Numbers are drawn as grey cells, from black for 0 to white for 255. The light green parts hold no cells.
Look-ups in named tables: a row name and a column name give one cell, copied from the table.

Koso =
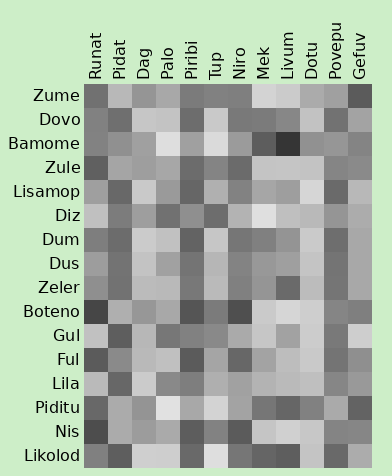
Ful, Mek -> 163
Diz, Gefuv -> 172
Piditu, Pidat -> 171
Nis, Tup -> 130
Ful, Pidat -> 138
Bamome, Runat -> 130
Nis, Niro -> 91
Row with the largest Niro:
Diz

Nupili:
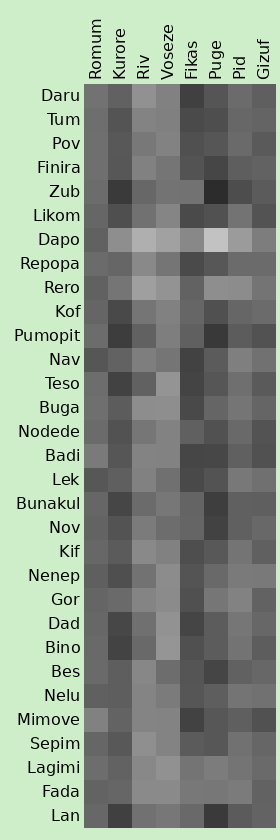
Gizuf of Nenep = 121
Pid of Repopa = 107
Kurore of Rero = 117
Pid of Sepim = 113
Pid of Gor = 130
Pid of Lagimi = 116
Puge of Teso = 86
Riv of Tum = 131
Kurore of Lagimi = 98
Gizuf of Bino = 93
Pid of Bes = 97
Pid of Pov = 106
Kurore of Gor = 106
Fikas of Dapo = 136
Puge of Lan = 58
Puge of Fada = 119
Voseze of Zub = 115
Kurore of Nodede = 82
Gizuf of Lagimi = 106

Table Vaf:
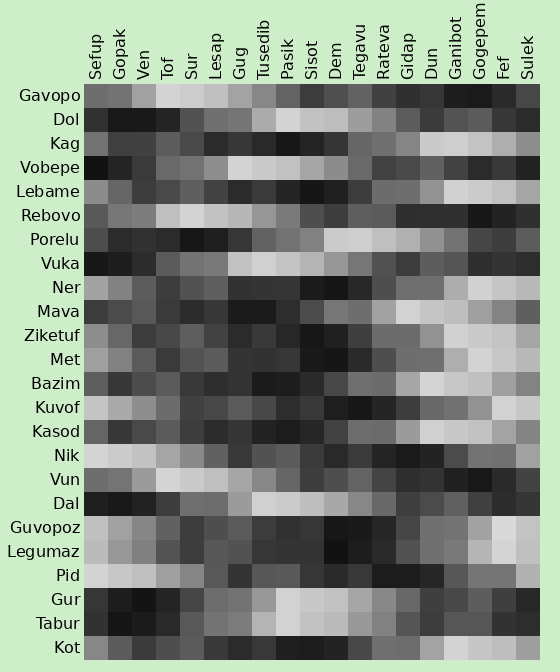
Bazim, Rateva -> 108
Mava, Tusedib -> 26
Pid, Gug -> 52
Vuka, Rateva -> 81
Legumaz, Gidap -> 82
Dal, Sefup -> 31
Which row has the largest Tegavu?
Porelu

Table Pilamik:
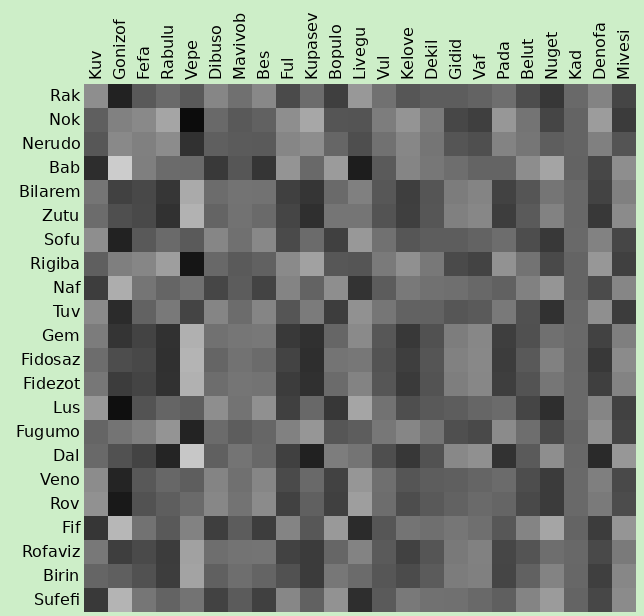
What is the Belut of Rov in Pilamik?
73
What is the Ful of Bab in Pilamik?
148
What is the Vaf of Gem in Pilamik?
135
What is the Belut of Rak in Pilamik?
77
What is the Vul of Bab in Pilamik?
90
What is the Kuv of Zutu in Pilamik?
108
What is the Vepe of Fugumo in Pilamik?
35
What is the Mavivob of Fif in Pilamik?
92
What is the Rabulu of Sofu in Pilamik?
106
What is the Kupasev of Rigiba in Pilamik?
161
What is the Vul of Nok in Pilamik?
125
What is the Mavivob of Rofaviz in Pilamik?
115

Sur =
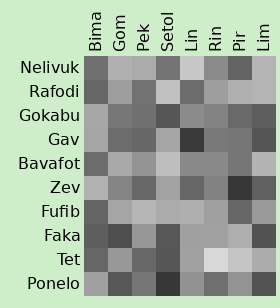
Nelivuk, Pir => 99
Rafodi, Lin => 108
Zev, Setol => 162
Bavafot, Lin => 137
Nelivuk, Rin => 138
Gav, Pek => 103
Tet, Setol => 86
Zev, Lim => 96
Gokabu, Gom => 119
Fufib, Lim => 154
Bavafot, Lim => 179

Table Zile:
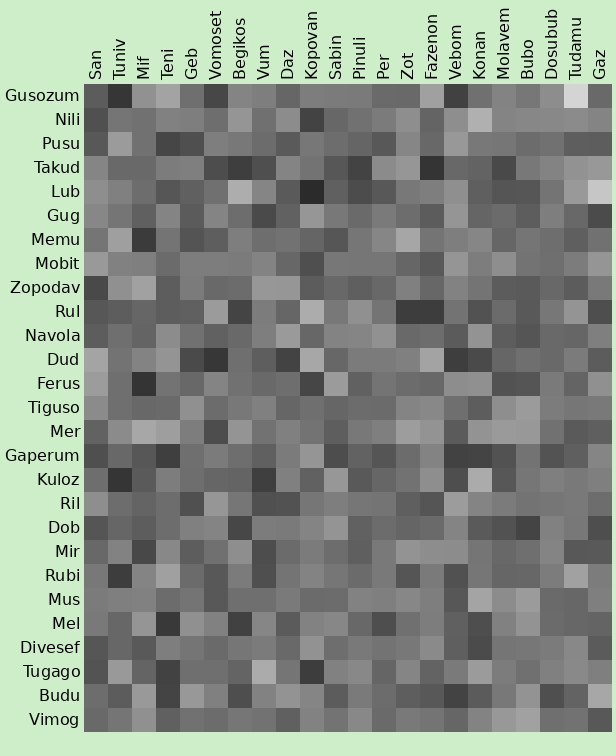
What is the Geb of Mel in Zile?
144
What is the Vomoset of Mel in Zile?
129
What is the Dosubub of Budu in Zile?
79
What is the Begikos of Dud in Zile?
111
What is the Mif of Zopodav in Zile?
161
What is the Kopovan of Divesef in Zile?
146
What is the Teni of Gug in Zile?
132
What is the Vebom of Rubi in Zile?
81
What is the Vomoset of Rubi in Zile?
88
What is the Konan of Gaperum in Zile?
68

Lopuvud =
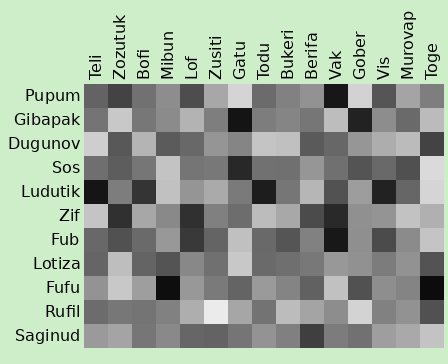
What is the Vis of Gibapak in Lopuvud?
141
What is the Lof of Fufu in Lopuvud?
152
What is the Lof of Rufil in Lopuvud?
174
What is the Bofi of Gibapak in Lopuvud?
119
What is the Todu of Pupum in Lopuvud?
107
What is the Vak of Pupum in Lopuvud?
23
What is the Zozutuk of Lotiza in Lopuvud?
190
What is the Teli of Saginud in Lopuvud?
154
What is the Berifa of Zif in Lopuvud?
75
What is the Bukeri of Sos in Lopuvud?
112
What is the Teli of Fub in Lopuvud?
104
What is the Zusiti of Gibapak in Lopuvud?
126
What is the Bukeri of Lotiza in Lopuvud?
111
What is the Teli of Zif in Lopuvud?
196
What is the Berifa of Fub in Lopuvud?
129
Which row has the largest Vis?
Dugunov

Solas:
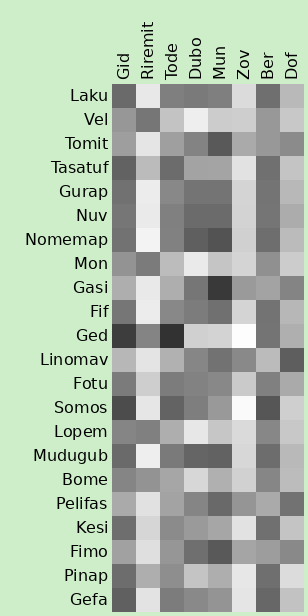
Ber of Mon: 144
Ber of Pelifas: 170
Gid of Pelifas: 170
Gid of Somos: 76
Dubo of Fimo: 111
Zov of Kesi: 226
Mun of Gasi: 57
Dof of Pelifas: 114

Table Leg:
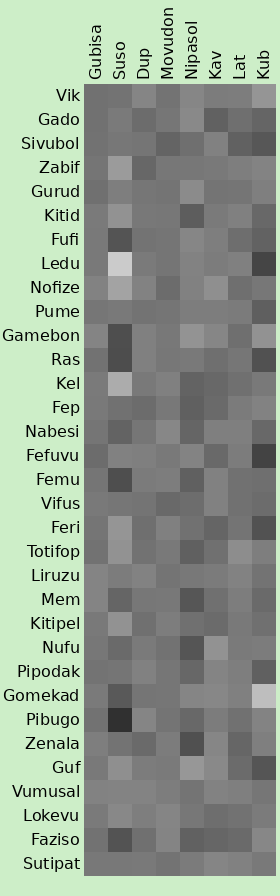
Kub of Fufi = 98
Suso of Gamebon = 78
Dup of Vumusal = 131
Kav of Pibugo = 124
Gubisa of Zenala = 126
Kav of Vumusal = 130
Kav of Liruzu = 123
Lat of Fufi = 110
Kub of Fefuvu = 67
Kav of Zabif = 121
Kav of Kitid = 122
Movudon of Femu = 125
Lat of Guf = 107
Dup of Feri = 111
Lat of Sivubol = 97
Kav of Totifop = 112
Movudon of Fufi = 117
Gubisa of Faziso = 114
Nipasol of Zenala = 80
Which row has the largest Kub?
Gomekad

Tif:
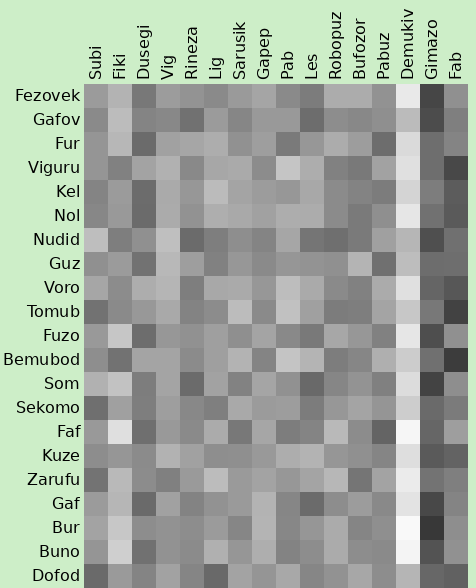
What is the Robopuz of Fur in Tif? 172
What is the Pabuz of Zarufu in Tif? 163
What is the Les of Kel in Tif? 168
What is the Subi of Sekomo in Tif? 111
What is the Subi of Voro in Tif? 166
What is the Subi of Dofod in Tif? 106
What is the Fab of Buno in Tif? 145
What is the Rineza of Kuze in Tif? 161
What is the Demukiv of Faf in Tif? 246
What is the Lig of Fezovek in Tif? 138
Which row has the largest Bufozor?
Guz

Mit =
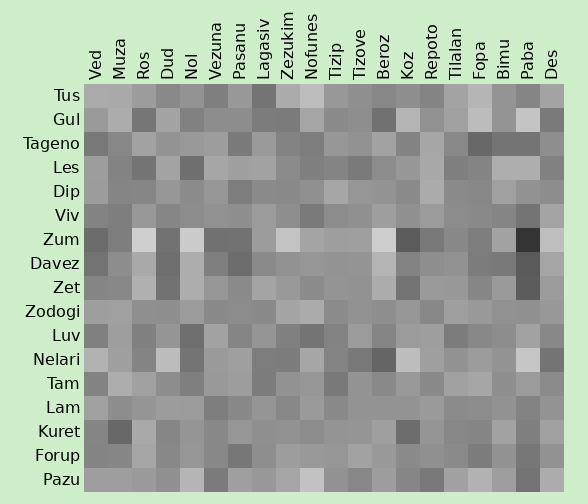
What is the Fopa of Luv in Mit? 135
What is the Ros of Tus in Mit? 156
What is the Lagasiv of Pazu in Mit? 152
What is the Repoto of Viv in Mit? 155
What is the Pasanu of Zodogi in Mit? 140
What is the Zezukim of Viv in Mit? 142
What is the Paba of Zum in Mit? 53
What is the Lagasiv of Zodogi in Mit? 137
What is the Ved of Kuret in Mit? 133
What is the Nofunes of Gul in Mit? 165
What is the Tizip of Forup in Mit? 150
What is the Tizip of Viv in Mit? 140
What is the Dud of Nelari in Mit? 188
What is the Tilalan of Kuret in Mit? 135
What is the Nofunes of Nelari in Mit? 166
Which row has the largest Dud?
Nelari

